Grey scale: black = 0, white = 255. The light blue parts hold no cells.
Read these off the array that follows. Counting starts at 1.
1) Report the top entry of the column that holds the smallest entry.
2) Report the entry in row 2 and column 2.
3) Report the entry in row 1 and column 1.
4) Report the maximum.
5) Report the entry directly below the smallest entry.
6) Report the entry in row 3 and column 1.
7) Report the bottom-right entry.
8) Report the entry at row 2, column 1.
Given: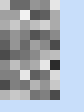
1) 230
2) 160
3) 209
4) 242
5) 218
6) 171
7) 75
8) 160

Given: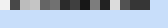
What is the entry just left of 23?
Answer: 63
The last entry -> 54
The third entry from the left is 188
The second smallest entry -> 34
